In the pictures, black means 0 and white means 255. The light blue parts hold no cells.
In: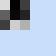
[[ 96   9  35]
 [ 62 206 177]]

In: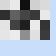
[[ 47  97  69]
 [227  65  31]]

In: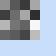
[[ 62 109 167]
 [182 117 100]]

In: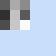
[[ 48 194  89]
 [ 76 199 250]]

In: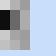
[[ 14 105 172]
 [ 14 105 172]]

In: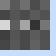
[[ 70  85  76]
 [214  93 165]]
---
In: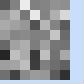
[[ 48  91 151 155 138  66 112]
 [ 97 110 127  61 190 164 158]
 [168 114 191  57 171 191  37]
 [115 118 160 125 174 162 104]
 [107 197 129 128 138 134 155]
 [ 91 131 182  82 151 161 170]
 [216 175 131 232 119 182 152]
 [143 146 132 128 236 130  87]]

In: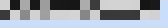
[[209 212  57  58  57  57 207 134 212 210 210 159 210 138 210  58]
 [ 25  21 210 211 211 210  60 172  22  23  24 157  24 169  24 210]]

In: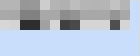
[[213  79 213 213 213  74  64 214 161  46  46 212 215]
 [168 150 168 168 168 148 141 168 168 129 129 168 169]
 [181 194 181 180 181 189 177 180 205 152 151 181 181]]

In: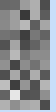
[[ 76 174 167 143 177]
 [143  85  81 230  99]
 [181  80 149  62 190]
 [ 88 173  81 168  79]
 [150 114 141  69 145]
 [140 141 118 184 127]
 [132  99  75 165  82]
 [ 99 120  62 109 115]
 [166  94 184 158 137]
 [ 92 174  57 158 134]
 [ 77 175 156 106 104]]

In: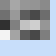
[[126  72  92 164 243]
 [150 207 194 128  48]
 [109  73  93 153 112]
 [138 148 150 167 136]]

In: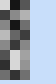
[[112  51 111]
 [148 215  47]
 [162 215  82]
 [135  57 137]
 [ 61 102 186]
 [111  22 135]
 [178 138  63]
 [ 86  21 216]]

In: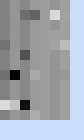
[[159 149 158 172 142 150 129]
 [159 149 158 154  16 197 219]
 [159 149 158 154 135 150 129]
 [159 149 158 154 135 150 129]
 [152 149 158 168 135   3 112]
 [159 149 158 154 135 150 129]
 [159 149 158 154  82 150 129]
 [187 163 158 154 135 150 114]
 [159 159 158 154 135 150 129]
 [159 149 158 154 135 149 129]
 [162 217 158  98 110 150 129]
 [159 149 158 154 135 150 129]]
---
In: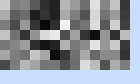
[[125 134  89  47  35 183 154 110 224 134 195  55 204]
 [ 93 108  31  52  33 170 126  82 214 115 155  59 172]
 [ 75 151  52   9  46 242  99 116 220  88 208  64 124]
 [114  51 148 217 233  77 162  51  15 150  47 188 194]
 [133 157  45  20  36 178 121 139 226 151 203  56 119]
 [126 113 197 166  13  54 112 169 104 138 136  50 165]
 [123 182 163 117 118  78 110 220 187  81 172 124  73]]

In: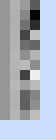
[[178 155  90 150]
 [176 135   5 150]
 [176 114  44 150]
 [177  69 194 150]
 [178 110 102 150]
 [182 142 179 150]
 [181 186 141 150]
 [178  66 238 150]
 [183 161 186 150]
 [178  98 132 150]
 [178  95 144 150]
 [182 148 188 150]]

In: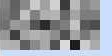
[[ 97 137 203 160 209  58 186 135 153 129]
 [101 193 129 175 180 102 163 124 125 122]
 [153 147  84  43 106 125 196  87  78 112]
 [ 63 165 179 168 141  80 164 120 154 151]
 [176  95 138 168  80 218  28 204 171 179]]

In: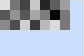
[[117  67 200  37  94 158 223]
 [146  87 166 125   6 120  86]
 [ 78 207  60 185 219 120 137]]

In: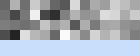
[[178 111 203 159 102  88 217 120 171 158 207 190 168 102]
 [ 72 120 239  70  47 129 179 147 154 220 214 171 203 112]
 [119 112 126 196 155 177  88 174 122 166 169 146 139 125]
 [ 35 222 183 169 104 250 188 138 211 179 200 155 126  77]]

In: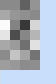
[[138  97 148 138]
 [150 143 138 168]
 [131  56 214 251]
 [ 77 135 181 229]
 [155 112 225 168]
 [196 164 116 139]
 [152 140 142 157]]
